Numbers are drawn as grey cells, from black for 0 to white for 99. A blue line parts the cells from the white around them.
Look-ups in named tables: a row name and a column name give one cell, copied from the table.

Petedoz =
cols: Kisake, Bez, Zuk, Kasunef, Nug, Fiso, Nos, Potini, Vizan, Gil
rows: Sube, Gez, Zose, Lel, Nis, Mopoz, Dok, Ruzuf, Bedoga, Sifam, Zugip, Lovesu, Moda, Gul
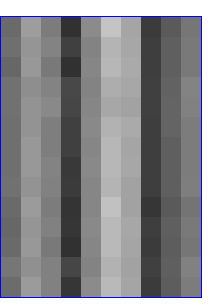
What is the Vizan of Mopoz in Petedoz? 39
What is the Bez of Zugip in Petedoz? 58
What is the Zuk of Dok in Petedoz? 49
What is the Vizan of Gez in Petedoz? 37
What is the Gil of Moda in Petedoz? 50
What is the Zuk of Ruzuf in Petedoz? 51

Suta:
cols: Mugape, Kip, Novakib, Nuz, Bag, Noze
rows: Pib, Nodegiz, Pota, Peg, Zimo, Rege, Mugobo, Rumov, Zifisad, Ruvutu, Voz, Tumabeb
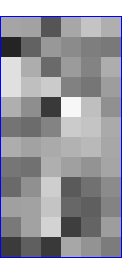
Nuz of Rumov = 62
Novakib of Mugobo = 66
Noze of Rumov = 64
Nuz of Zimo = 96
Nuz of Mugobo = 69
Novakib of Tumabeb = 22
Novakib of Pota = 41
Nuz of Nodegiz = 54
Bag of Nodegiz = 49
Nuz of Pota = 60
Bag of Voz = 39
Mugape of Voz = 47
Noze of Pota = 67
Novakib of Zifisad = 80
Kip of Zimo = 55
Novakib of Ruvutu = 76
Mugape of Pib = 64
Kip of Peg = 74

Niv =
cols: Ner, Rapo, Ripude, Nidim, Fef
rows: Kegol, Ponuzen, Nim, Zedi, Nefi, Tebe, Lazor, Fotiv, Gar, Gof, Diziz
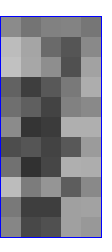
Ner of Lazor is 30
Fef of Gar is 53
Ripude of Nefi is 26
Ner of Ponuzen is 73
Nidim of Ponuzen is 33
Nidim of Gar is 36
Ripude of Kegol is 50
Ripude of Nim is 55
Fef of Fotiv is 67
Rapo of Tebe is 20
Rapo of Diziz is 28
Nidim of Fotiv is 68
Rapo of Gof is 24
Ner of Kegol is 54

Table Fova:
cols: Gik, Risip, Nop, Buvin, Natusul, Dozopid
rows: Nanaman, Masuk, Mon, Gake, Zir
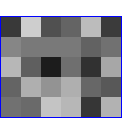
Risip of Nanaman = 80
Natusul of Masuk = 38
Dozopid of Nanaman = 23
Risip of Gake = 68
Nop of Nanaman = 31
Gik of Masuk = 52
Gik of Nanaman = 22
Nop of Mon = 11
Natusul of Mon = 19

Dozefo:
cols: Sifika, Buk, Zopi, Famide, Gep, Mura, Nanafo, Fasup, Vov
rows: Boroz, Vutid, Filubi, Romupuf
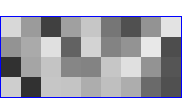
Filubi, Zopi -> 76
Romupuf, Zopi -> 77
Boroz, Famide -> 62
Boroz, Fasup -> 57
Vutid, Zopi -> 87
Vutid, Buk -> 66
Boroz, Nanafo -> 31

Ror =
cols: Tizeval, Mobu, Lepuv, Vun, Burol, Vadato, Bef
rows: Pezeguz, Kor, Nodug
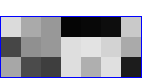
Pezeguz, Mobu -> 66
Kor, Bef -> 66
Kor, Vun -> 86
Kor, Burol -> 88
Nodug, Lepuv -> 24
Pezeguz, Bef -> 78
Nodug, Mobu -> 29
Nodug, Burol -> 68
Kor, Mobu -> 56
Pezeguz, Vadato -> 5
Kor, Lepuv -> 59
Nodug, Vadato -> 87
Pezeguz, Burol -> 3
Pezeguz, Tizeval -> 85
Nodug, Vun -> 86
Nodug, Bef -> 11
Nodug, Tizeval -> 65
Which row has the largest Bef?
Pezeguz

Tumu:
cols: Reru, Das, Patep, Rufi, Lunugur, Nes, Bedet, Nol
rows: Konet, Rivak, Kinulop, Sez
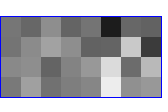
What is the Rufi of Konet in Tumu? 39
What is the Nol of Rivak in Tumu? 23
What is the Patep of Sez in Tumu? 44
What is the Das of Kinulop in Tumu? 55
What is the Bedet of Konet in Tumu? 40
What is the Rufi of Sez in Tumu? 49
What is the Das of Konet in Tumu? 40
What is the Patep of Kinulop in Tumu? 39
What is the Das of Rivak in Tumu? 54
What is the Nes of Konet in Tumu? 11
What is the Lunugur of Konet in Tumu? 45
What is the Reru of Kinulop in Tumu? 53
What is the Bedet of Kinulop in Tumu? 42
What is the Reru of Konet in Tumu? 46

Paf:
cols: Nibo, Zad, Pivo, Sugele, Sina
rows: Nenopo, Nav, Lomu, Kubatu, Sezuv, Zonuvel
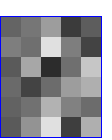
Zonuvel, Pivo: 87
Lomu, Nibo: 35
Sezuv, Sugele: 50
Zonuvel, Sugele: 24
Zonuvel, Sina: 68
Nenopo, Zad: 46
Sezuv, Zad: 44
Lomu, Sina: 77
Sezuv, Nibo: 38
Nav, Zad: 43
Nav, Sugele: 49
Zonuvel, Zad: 57
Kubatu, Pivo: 42
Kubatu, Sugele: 61
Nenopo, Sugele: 23

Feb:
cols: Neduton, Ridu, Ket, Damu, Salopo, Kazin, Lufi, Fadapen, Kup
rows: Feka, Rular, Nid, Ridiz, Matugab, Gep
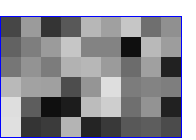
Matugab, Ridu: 36
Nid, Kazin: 60
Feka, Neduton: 27
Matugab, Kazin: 80
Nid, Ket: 48
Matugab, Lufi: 43
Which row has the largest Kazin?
Ridiz

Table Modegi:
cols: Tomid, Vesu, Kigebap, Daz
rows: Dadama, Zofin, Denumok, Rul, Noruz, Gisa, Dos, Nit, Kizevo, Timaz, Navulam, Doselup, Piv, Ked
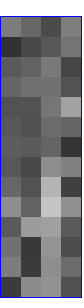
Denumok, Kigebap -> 47
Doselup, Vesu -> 22
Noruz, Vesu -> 32
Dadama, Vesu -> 40
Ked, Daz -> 31
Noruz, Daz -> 63
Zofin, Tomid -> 19
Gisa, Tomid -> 34
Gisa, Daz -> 39
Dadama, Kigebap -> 29
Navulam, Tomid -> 35
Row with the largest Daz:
Noruz

